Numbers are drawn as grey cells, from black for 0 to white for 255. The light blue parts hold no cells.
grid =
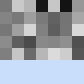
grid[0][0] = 119
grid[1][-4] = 122
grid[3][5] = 143
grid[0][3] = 23
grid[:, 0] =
[119, 132, 119, 140, 127]
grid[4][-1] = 86
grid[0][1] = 201
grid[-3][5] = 117
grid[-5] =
[119, 201, 181, 23, 199, 19, 151]
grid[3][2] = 75
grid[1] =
[132, 121, 158, 122, 98, 116, 167]

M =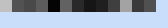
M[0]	193
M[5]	98
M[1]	82
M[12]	80

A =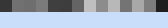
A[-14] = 54
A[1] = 113
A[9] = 184
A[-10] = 63
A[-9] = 61

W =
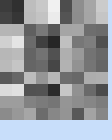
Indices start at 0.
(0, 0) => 60
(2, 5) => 165
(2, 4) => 86
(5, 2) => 101
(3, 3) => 64
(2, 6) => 166
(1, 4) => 235
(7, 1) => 224
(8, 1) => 157
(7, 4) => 43
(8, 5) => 149
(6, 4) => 183
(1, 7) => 165
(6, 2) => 188
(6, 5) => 109
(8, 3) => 123
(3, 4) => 38
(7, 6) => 145
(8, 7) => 134
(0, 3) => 200
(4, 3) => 115
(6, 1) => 103
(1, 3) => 195
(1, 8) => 197
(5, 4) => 70

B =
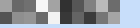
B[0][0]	162
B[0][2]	112
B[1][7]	59
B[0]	[162, 104, 112, 246, 163, 49, 86, 129, 186, 108]

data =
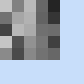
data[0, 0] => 197
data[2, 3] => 112
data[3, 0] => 197
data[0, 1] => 129
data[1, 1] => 166
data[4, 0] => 138
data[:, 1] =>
[129, 166, 184, 83, 74]
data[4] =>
[138, 74, 136, 114, 103]

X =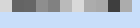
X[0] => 215
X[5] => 186
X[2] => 102
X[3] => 142

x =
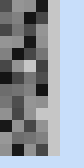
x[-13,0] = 78
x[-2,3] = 129
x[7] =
[109, 115, 129, 20, 198]
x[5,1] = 147
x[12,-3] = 145
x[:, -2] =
[24, 71, 149, 145, 118, 65, 78, 20, 144, 198, 147, 129, 71]
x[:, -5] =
[78, 115, 71, 149, 129, 71, 20, 109, 118, 145, 24, 152, 144]
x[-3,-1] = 198
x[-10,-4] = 144
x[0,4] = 198
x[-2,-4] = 109
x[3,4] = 198
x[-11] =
[71, 118, 78, 149, 198]

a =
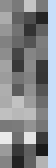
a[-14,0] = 142
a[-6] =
[171, 194, 156, 108]
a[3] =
[129, 104, 84, 125]
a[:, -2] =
[196, 77, 50, 84, 133, 138, 130, 144, 156, 188, 147, 228, 94, 97]
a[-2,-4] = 155
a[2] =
[150, 115, 50, 97]
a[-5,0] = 192
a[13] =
[132, 34, 97, 179]
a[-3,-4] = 234
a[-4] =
[121, 123, 147, 118]
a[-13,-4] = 172

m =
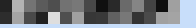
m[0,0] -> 35
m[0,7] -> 72
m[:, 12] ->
[67, 74]
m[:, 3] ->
[91, 33]
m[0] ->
[35, 179, 116, 91, 78, 114, 120, 72, 16, 41, 106, 133, 67, 14, 160]
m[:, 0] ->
[35, 45]
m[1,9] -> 97
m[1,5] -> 79

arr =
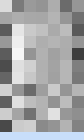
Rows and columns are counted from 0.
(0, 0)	219
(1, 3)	167
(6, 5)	182
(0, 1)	122
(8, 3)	179
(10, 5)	179
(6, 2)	199
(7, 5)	149
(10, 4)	148
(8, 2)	189
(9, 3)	178
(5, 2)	208
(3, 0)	152
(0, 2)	154
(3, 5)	173
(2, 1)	229
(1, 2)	168
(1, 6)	112
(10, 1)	203
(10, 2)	207
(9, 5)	151
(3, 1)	238
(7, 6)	181
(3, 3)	174
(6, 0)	101
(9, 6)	143
